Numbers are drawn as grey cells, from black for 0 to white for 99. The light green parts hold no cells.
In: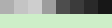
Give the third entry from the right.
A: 23
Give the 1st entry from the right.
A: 9
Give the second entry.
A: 76
